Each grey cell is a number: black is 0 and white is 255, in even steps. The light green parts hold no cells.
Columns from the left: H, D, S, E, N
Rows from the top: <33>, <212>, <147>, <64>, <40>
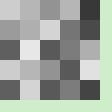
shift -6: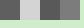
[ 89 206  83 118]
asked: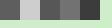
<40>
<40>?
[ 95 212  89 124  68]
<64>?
[205 182 147  89 225]
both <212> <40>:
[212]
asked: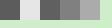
<147>

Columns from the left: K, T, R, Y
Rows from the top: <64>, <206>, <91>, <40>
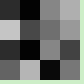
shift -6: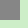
[128]
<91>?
[ 44   3 134  66]
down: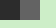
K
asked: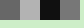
<40>

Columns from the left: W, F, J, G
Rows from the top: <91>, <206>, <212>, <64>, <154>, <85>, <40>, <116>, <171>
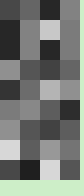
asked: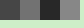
<91>
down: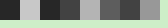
J
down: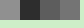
G
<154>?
[ 52 108 180 144]
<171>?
[ 72  31 215  85]
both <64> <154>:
[144]

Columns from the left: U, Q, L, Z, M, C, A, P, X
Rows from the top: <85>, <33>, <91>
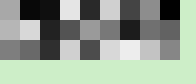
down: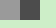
M
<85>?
[168   8  15 229  41 208  68 141   1]
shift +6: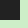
[40]
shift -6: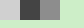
[202  62 135]
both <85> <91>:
[208]
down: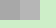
U
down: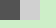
Z

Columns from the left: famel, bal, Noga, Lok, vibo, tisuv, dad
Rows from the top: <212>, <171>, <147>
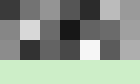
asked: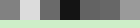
<171>
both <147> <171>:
[99]

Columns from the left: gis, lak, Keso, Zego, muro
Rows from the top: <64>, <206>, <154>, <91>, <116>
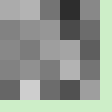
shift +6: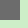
[114]
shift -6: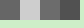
[ 96 200 102  75]
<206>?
[130 144 150  74 108]
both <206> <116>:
[108]

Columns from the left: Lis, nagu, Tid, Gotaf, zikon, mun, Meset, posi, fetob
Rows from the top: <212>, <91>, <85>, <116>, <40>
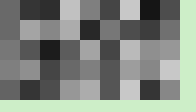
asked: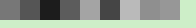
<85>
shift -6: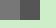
[113  79]
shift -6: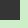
[47]
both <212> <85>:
[69]
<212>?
[105  53  46 193 127  69 200  21  77]

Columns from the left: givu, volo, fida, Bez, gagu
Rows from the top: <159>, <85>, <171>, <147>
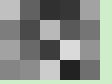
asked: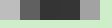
<159>
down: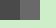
volo
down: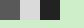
Bez

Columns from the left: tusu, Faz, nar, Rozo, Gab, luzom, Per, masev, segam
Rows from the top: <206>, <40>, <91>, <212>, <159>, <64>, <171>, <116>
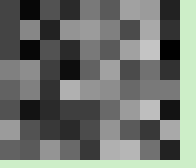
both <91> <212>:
[161]
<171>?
[155  82  56  42  75 148  90  56 169]
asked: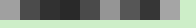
<171>
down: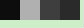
Rozo
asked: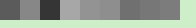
<159>
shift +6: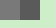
[127  96]

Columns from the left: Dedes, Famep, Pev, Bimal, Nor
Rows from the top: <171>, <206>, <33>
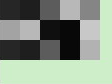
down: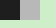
Famep
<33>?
[ 38  30  92   8 178]
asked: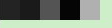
<33>
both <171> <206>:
[184]
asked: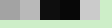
<206>
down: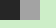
Dedes

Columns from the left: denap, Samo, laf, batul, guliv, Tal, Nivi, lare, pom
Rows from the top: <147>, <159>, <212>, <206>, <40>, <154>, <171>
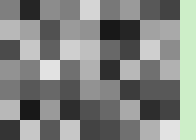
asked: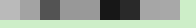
<159>
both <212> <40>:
[104]
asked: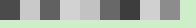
<212>
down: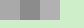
pom
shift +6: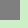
[133]
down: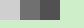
batul

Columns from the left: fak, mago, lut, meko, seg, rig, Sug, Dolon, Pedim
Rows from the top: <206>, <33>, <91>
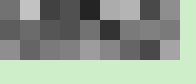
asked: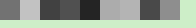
<206>
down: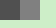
meko
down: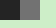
seg
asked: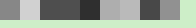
<206>

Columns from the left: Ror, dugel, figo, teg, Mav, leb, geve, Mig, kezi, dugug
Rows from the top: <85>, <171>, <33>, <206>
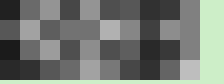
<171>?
[ 87 162  94 114 114 177 134  64 141 128]
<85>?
[ 33 106 148  71 148  79  87  49  57 128]
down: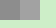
Mav
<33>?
[ 27 106 156  79 141  79  94  41  57 128]

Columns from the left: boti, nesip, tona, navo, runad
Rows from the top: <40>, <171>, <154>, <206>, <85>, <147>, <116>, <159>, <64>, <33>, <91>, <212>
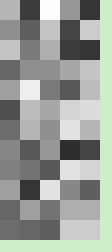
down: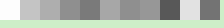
tona
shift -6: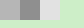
[176 137 220]
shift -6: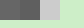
[ 96  89 198]
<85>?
[159 239 122  88 188]

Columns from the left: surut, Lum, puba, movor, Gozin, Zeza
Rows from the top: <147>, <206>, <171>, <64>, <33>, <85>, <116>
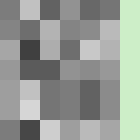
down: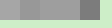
surut
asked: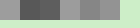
<64>
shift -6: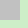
[187]
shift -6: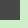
[65]
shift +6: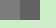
[130 104]

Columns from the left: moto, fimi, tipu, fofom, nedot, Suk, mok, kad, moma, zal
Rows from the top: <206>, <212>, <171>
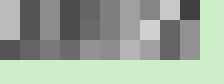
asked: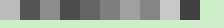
<206>
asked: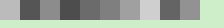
<212>
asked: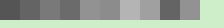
<171>
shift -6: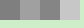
[121 154 127 193]
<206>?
[187  85 140  77 100 127 160 133 199  64]
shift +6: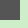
[91]

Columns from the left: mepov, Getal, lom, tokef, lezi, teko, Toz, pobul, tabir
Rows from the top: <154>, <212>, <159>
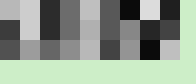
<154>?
[184 205  44 108 191  88  11 220  31]
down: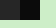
pobul
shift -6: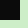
[5]
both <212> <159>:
[67]
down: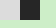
pobul
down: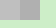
lezi
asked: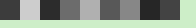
<212>

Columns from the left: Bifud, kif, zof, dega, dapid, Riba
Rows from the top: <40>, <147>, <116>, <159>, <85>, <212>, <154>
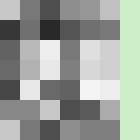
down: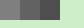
dega
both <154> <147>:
[120]

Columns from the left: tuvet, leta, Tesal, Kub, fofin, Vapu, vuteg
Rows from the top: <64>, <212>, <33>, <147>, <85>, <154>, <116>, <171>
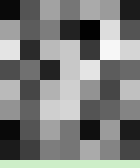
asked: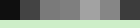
<171>
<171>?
[ 27  62 125 118 170 132  70]
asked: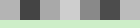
<85>
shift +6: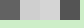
[104 213 219  90]
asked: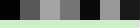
<116>

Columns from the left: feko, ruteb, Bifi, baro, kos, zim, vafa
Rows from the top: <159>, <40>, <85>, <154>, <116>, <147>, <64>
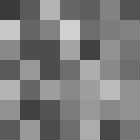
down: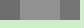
vafa
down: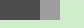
Bifi
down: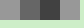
ruteb
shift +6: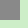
[143]
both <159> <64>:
[89]
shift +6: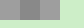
[164 143 164]
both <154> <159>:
[89]

